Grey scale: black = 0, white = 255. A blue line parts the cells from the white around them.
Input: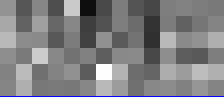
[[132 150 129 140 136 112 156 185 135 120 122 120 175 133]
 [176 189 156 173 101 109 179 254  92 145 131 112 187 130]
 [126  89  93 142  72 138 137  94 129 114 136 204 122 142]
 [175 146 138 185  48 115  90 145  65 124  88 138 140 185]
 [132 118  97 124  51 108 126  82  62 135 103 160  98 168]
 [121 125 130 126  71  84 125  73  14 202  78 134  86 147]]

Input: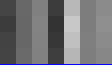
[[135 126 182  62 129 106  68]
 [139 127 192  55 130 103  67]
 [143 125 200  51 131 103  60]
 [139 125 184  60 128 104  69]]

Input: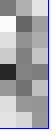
[[152 214 227]
 [149 150 222]
 [191 114 150]
 [126 131  39]
 [195 128 203]
 [172 145 223]
 [158 102 250]
 [228 175 123]]

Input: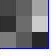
[[ 39  89 124]
 [203 108  47]
 [164  97  70]]

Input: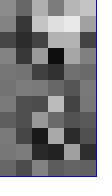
[[ 97 100  92 130  75 102]
 [ 45 159  34  41 123 119]
 [ 80  42 168  24  70 122]
 [ 89  82 105 152  79  93]
 [119  66 186  76  78 122]
 [120  85 103 122 124 115]
 [106 111  48  63 115 117]
 [128 165  14 153  56 131]
 [ 67 179 177  67  44  69]
 [161 233 223 195  55 131]
 [195 182 124 174 103 140]]

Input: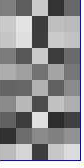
[[219 198  61 213 188]
 [146 128 139 108  48]
 [ 64  45 224  61  97]
 [174 193  76 184 138]
 [138  97 178 103 100]
 [119 164 114 159 173]
 [106  60 202  88 124]
 [194 202  62 223 197]
 [186 191  61 227 202]
 [104  51 202  93 127]]
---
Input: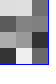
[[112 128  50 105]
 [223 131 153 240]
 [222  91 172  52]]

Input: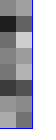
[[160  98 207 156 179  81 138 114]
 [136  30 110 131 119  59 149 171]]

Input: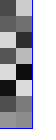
[[204 112  45 186  12 219 123 140]
 [ 75  95 215  85 219  17  78 148]]

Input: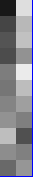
[[222 184 193 146 235 189 159 127  80 128 150]
 [ 24  69  84  76 125 118 132 146 190 141 105]]

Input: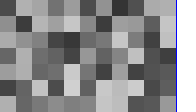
[[176 197 192  63  89  94 153]
 [171  93  65  80  82  73  88]
 [ 80 153 124 192  66 204  83]
 [ 52 158 198 133 159 187 189]
 [146  60 120  98  65 200 197]
 [ 76 136 106 151 117  96 133]
 [156 198  56  68 202 208 127]
 [114 160  69  98 111  76 140]
 [165 181 129 110 103 194 121]
 [177  60 145 176 175 100 102]
 [ 75 143 171 102 157  68 176]]

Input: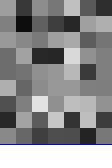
[[ 46 175 117 127 127 126 146  60 120]
 [ 89 160  93 145  58 127 184 190  35]
 [192  39 169 217 184 152 190  51  77]
 [119  62 159  38 151 152 144 199  78]
 [141  96 122  40 144 140 226  92  63]
 [ 56  13 136 162 115 102 127 163 103]
 [158 128 153 109 109 175  80  40 137]]

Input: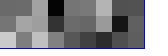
[[ 82  96  94]
 [ 81  21  79]
 [180 154  44]
 [121 103  65]
 [117 107  87]
 [  4  51 129]
 [162 158 192]
 [107 165 126]
 [106 117 202]]

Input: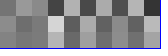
[[ 52 186 164]
 [181  97 112]
 [ 79 139 141]
 [171  97 110]
 [ 73 171 159]
 [178  93 105]
 [ 68 213 181]
 [138 122 123]
 [153 110 119]
 [116 140 131]]
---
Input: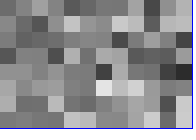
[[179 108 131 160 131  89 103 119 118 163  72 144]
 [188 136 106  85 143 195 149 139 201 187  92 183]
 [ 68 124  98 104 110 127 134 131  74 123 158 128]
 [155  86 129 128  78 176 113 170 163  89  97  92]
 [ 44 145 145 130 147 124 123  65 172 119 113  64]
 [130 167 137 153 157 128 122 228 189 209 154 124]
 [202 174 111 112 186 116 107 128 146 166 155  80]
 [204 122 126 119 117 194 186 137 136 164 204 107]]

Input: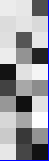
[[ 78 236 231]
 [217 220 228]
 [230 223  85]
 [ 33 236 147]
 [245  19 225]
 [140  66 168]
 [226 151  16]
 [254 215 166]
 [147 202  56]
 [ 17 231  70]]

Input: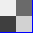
[[106 239]
 [210  63]]

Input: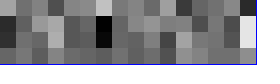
[[ 42 163 112 130  79 133 138 193 121 132 106 159  58 101 113 136]
 [229  43  96 153 168  87 102   1 101 135 148 126 129  78 119  76]
 [229  48 112 103 174  87  92   8 103  98 127  69 163 120 115  83]
 [142 102 119  93 132 107 101  93 113  96 109  81 144 131 112 112]]

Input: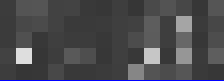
[[ 85  60  84  85  66  67  57  55  62  54  74  83  71  55]
 [ 71  59  72  75  66  58  58  59  63  65  93  62 165  59]
 [ 77  59  80  56  63  60  60  56  63  76  92  62 103  55]
 [ 94  66 222  54  61  89  78  55  63  56 198  56 150  59]
 [ 55  61  54  55  72  57  57  59  62 134  84  76  86  58]]

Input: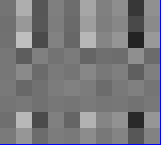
[[144 116 174  86 127 109 166 128 142  55]
 [138 112 152  87 125 106 158 126 135  73]
 [153 113 191  74 130 103 183 133 149  35]
 [107 119  93 128 115 123 101 111 109 143]
 [127 119 138 107 122 117 135 120 127  95]
 [117 121 104 113 124 129 124 108 121 128]
 [120 117 120 113 119 117 122 118 119 114]
 [150 111 184  75 128 101 178 133 146  41]
 [130 122 150 108 124 121 140 120 132  87]]

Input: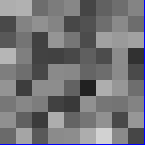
[[132 174 177 109 124 135  69  97 110]
 [109  73 131 145 132  71  81 110 138]
 [161  88 116  65 149 118  76 161 154]
 [ 49 182 127  66  65  72  95  76 140]
 [ 74 126 110  71 138 136 101 109 139]
 [110 148  61 141 141  98  33 174 151]
 [131 119 135 125  65  57 145 118 116]
 [151 144  96  59 173 100 117 145  72]
 [ 70 106 165  89 139 141 173 210 138]]
